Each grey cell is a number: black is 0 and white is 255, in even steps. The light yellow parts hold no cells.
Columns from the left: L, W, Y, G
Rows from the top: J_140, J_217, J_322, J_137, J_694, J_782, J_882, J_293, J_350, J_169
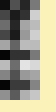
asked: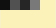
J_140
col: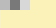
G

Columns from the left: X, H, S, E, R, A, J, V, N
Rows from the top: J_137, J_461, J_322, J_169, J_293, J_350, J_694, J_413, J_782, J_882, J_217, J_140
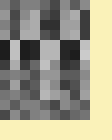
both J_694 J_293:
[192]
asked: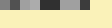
J_322

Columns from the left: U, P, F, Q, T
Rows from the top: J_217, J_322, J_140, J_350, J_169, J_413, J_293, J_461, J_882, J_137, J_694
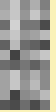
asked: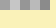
J_882
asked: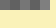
J_293

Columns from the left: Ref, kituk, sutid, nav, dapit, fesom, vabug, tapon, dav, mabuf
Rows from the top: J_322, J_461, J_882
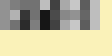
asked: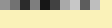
J_882
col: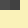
fesom
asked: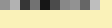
J_461
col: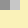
tapon
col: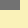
nav
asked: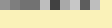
J_322

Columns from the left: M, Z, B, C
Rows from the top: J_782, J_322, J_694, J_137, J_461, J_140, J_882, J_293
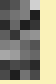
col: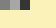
M
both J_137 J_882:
[53]

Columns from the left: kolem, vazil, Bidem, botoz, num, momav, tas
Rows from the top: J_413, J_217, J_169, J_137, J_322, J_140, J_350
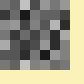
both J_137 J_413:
[119]
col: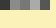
kolem
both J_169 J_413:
[151]
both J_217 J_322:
[56]
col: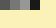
num
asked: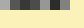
J_322

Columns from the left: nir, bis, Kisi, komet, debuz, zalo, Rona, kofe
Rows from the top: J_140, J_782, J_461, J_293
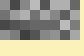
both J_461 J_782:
[94]
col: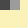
bis
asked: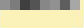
J_293
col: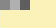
Kisi

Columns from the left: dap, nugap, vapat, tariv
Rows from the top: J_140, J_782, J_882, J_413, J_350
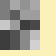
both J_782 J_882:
[157]
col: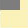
dap
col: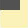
nugap

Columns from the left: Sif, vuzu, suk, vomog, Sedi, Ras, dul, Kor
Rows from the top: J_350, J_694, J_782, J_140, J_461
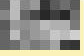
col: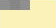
suk
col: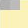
dul

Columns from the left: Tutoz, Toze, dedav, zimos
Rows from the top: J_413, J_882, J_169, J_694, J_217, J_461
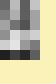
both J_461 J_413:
[94]
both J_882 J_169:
[162]
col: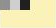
Tutoz
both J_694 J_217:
[207]

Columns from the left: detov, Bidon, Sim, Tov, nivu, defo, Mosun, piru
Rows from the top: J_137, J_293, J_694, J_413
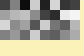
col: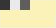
Mosun
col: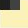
nivu
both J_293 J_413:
[140]

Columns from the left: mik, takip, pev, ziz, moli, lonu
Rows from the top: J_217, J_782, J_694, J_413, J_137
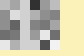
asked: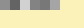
J_694
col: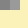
ziz
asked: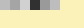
J_217

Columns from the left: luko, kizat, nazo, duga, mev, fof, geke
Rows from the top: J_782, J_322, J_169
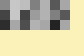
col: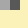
geke
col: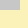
kizat
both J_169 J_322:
[178]
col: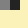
fof

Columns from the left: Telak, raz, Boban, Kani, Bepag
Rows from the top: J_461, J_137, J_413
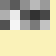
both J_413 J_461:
[122]
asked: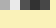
J_137
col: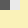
raz
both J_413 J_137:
[81]
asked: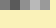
J_461

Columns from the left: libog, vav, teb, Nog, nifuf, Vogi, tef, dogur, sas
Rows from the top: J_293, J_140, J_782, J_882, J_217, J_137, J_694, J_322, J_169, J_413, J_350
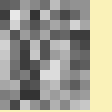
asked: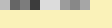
J_322
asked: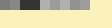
J_413
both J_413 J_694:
[146]
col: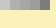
tef

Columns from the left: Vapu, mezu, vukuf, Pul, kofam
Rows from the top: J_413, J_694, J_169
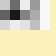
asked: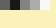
J_694
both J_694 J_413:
[248]
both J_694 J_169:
[248]

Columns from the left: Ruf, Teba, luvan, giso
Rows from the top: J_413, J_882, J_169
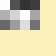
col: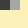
giso
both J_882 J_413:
[253]
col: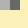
Ruf

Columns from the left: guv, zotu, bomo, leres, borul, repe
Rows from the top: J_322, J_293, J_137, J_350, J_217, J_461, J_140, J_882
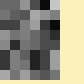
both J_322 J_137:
[11]
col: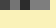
zotu
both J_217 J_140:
[116]
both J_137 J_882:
[158]
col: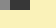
guv
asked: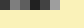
J_461
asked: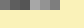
J_293

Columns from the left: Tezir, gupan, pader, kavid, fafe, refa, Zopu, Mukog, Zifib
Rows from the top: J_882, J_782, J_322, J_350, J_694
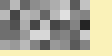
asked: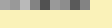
J_694
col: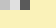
Zopu
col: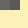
Mukog
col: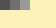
gupan
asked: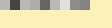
J_782
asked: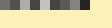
J_322
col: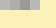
pader

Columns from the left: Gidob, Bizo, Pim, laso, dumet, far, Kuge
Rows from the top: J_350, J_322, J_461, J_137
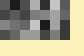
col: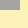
far
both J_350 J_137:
[78]
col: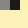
dumet

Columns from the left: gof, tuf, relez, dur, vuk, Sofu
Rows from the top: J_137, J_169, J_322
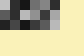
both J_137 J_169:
[46]
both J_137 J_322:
[22]
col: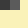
vuk
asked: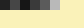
J_322
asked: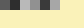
J_169

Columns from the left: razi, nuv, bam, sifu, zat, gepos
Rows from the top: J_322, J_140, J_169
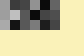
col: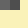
gepos
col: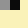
sifu
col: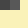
bam
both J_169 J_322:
[69]
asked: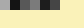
J_169
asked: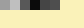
J_140

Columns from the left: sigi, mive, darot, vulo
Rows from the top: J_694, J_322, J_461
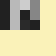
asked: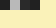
J_461
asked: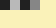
J_322

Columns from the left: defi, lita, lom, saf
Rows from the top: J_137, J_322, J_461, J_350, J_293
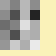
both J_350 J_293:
[174]
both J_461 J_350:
[174]
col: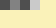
lita
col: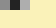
saf
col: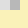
lom
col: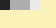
saf

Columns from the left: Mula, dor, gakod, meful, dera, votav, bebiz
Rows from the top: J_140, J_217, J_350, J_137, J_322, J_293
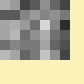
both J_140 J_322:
[101]
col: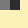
bebiz

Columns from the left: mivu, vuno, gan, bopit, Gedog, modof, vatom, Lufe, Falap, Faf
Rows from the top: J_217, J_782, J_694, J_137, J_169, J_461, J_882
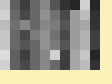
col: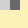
modof
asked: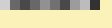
J_782
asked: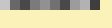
J_137
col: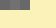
vuno
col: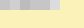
mivu
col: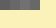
vuno

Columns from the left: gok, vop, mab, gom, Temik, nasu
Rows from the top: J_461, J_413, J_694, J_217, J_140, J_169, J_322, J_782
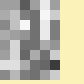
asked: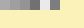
J_217
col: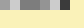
nasu
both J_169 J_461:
[159]
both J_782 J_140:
[113]
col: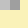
vop
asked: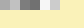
J_413
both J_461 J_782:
[159]

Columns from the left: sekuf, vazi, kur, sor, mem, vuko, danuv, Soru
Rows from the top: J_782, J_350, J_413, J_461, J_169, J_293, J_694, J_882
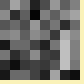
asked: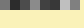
J_293
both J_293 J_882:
[65]
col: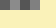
sekuf
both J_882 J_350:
[163]
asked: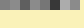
J_461
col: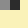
danuv

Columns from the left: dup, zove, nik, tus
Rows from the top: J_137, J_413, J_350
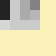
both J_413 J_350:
[203]
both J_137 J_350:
[203]

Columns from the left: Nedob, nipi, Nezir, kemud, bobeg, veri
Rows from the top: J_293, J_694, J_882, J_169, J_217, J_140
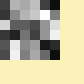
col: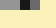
bobeg
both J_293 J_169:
[63]
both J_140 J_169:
[241]
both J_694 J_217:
[138]
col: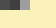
kemud
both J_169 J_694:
[54]
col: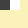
bobeg

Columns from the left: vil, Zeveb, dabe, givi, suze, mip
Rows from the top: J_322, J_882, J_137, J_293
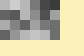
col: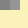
Zeveb
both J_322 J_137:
[120]
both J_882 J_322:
[183]
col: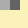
vil
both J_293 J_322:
[183]
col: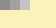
givi

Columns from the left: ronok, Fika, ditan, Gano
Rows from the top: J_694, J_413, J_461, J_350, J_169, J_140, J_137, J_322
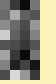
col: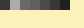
Fika
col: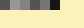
Gano
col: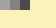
ronok
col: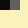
ditan
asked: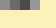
J_461

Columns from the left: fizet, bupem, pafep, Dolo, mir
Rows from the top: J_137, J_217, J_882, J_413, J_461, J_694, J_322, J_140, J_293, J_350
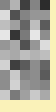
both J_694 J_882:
[190]
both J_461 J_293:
[150]
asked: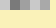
J_350

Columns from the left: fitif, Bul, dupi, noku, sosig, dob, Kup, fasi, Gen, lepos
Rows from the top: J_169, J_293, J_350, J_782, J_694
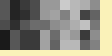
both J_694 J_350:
[87]
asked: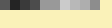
J_169
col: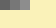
lepos
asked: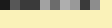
J_782

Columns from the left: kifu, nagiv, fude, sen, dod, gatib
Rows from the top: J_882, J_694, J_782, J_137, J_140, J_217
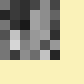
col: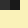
fude
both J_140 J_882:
[118]
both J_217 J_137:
[194]
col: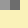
sen
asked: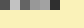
J_137

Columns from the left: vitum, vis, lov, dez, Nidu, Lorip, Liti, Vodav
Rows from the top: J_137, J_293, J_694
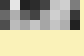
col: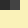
dez
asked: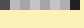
J_694
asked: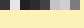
J_137

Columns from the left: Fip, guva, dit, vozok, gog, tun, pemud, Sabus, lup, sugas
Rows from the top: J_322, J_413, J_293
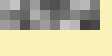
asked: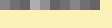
J_413
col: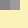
Fip
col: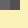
dit
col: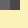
sugas

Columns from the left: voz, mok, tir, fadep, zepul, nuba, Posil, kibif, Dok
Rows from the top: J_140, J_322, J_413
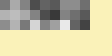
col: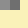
kibif
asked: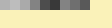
J_322
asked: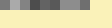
J_140

